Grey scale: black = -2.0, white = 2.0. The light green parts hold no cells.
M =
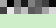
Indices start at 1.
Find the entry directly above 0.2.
-0.2
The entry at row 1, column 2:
-2.0
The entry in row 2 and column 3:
0.2
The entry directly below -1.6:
1.0
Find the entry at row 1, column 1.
0.6

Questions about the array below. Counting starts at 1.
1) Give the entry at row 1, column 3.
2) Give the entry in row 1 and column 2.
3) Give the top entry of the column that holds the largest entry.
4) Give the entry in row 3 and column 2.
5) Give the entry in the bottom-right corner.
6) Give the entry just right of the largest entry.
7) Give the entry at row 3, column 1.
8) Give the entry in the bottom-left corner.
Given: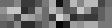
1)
0.1
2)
-0.3
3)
-1.7
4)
0.1
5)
-0.1
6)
0.5
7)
-0.1
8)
-0.5

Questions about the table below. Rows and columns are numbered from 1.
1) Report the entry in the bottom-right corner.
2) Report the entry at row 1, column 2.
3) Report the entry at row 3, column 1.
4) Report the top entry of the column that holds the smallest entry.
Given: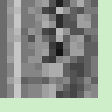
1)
0.1
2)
0.3
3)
-0.3
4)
-1.5

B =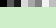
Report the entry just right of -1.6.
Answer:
1.4
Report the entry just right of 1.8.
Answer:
1.0

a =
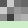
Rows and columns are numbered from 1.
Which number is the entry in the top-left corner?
-0.6
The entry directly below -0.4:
0.2
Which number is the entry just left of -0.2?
1.2
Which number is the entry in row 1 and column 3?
-0.2
